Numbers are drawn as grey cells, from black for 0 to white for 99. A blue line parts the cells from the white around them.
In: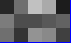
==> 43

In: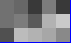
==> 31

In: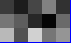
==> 72

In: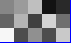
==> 96

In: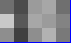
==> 55

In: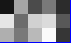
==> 68

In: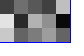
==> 78

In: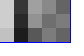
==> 75

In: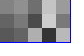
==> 34

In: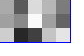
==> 80
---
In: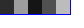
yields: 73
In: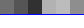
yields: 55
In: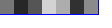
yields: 54
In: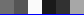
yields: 65
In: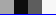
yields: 96
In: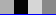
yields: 53
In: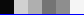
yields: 95
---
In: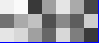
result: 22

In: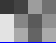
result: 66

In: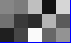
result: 57

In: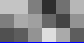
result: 36

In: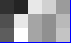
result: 76

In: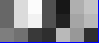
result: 18
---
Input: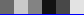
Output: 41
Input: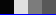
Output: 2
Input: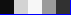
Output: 5
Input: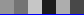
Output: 58
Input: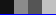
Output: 7
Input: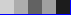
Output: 81
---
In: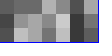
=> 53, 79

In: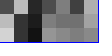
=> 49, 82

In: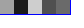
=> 80, 80

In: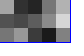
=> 36, 83

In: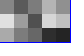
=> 31, 87

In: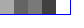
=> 47, 99

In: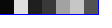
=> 22, 87

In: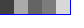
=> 39, 84

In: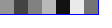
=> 72, 91

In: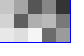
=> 68, 95
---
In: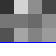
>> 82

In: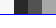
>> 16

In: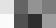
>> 39

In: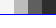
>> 73

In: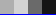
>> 82

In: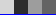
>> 17
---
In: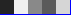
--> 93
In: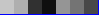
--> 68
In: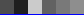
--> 12
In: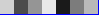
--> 29
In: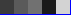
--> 35
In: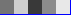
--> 80
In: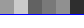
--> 79
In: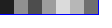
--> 56
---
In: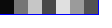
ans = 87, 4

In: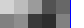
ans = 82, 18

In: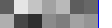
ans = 89, 18

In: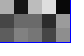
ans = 86, 3

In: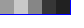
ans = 78, 13

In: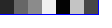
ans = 93, 1

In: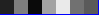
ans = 91, 4

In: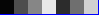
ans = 90, 2

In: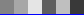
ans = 89, 22

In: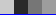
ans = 79, 16
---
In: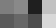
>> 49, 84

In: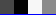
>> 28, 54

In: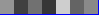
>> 58, 53

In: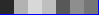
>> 16, 46

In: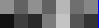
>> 56, 20

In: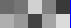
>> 41, 85

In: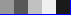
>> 59, 10

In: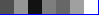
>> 31, 99

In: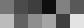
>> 46, 88

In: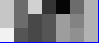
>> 77, 69
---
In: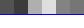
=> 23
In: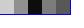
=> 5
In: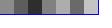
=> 18
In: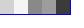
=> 23
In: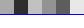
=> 18
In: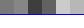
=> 24
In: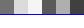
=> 25
